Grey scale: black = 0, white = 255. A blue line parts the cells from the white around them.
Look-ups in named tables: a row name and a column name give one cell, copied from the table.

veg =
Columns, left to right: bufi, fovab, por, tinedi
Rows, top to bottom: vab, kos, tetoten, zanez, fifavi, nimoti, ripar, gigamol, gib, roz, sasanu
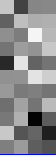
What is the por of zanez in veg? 147
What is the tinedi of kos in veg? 176
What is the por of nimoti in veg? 227
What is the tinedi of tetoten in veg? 183
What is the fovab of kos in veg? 191
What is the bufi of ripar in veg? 153
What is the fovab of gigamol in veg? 162
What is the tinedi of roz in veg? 31
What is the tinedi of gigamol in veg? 186
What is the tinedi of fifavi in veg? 116
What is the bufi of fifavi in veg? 40
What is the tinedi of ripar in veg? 116
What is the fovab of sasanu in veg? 155
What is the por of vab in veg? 134
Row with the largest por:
tetoten

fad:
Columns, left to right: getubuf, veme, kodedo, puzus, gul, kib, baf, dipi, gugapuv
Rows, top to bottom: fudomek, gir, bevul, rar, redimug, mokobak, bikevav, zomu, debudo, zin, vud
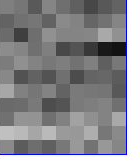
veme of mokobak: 82
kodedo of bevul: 110
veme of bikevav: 129
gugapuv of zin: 138
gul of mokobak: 112
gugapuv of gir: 133
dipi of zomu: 131
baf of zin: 174
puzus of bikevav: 131
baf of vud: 115
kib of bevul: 132
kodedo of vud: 110

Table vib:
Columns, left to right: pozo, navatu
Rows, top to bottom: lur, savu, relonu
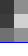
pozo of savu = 60
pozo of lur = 54
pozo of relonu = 112
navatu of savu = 209
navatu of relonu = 147
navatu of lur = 142
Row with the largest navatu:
savu

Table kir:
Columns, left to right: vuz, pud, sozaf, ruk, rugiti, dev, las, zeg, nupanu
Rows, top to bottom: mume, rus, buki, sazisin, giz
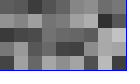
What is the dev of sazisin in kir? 65
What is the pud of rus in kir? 132
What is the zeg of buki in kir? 170
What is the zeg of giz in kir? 186
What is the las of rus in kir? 174
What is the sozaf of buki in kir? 75
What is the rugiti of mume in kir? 99
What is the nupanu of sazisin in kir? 164
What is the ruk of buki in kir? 114
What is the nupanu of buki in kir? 194
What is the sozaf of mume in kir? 60
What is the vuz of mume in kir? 93
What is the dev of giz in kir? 164
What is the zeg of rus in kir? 48
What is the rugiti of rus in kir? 123
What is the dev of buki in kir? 102
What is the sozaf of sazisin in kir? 87
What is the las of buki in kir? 92
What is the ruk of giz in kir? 166
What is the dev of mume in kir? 134

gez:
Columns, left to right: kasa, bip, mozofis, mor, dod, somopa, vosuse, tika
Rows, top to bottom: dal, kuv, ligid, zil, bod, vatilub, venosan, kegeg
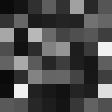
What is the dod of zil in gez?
149
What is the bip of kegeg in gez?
83
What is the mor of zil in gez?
130
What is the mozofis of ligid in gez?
184
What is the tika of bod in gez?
95
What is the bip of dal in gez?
20
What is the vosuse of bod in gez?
22
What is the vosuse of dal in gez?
40
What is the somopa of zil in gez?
29
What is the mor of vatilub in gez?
101
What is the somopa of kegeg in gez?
55
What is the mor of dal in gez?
94
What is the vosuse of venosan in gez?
30
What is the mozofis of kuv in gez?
27
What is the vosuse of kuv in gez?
114
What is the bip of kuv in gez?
102
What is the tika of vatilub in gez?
62
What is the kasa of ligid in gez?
167

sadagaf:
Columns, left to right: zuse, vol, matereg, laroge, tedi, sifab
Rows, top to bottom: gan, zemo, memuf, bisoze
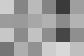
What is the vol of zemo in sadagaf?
154
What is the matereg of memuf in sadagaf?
194
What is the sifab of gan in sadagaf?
159
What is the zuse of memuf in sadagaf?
199
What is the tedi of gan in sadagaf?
58
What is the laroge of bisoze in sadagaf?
205
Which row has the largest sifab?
bisoze

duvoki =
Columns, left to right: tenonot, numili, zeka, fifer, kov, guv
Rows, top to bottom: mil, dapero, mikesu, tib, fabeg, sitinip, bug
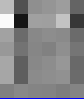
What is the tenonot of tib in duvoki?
152
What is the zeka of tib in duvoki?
134
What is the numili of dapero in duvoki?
21
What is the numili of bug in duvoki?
136
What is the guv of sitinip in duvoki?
107
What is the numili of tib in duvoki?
115
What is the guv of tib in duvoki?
117
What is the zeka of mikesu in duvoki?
136
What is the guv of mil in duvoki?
100
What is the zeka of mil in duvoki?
143
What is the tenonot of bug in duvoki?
128

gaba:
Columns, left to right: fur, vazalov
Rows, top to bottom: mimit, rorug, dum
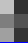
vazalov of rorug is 82
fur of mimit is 194
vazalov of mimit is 49
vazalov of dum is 52
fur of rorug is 126
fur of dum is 160

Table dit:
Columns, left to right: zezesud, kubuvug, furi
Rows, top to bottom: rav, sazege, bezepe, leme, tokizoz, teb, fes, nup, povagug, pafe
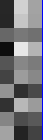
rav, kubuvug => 209
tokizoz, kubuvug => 135
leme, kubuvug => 231
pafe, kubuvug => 35
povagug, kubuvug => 77
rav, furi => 163
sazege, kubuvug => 198
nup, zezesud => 49
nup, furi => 155
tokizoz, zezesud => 85

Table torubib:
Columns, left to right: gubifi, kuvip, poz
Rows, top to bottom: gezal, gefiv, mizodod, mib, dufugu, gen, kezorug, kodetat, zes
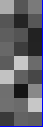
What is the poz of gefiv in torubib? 87
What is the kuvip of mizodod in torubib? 84
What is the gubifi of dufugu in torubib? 92
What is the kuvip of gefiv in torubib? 36
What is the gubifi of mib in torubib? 104
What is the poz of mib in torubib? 35
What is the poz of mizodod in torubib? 34
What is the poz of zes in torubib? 95
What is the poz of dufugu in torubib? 107
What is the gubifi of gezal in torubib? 173
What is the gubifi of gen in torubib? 194

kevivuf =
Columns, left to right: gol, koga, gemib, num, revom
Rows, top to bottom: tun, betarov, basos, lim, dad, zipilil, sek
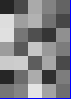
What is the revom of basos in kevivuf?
144
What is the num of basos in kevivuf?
53
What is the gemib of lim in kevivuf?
198
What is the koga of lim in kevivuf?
89
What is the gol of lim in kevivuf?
156
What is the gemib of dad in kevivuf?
93
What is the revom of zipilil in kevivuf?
125
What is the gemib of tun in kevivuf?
170
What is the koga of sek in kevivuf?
132
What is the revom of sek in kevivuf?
110
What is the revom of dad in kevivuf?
73
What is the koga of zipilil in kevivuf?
108
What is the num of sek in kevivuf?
163
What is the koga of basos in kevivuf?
118
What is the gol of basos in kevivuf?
224
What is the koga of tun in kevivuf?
73
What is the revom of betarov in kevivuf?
70
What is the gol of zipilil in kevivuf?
38
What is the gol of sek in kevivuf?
118

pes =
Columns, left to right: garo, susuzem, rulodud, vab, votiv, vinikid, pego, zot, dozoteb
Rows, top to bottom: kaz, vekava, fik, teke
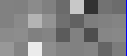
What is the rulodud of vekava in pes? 180
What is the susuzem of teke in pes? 132
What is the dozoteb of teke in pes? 124
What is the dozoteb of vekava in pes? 132
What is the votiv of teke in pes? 131
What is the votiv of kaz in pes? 107
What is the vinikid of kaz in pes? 200
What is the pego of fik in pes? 78
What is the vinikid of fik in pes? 129
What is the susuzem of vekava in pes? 138
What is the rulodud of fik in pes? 128
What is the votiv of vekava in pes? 112
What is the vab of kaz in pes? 128
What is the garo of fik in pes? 139
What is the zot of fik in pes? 134
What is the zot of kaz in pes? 114
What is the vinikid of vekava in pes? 97
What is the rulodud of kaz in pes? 139
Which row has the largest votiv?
teke

